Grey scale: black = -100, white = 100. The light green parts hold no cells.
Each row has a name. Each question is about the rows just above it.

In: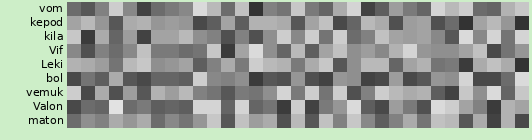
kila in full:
56 -54 34 -21 23 -48 28 28 45 12 1 -37 1 -37 12 61 7 61 -9 61 -15 1 51
 28 23 28 7 -32 71 7 66 -9 66
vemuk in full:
61 -43 34 -37 23 -32 40 23 45 1 -9 -32 -4 -9 12 66 -4 61 -9 61 -37 1 61
 45 34 40 -26 -48 56 12 71 -21 56
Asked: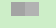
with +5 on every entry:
33 45
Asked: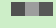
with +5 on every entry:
-32 28 -27
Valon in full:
-43 -15 -21 77 -15 -4 -26 -21 -26 66 66 -21 66 -21 -9 -54 61 -48 -4 18
 71 -26 -43 23 -4 -37 71 61 28 1 -54 40 28
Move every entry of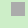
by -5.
29

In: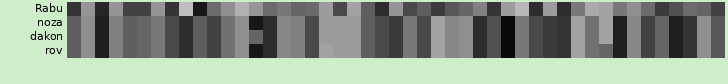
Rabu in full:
-59 17 -70 17 -48 -48 17 -59 49 -82 -16 12 39 17 -16 -6 -21 -16 22 -43
 27 -26 -65 17 -43 -26 -54 -31 -21 0 -59 22 44 -65 22 -65 -6 33 27 -6 12
 -16 -54 -37 -16 -21 -48
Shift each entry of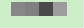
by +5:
11 5 -38 27
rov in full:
-26 12 -76 0 -26 -21 -6 -43 -65 -26 -48 -11 12 -82 -65 6 0 -43 27 22 22
 -26 -43 -54 -6 -43 27 6 12 -65 -37 -92 -6 -43 -54 -59 27 -11 -21 -76 6
 -48 -21 -76 -59 12 -31

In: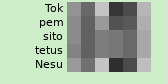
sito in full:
9 -24 -2 -7 -18 32
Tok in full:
15 -18 54 -58 -41 43
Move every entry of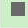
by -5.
-23
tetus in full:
3 -24 -2 -7 -18 32

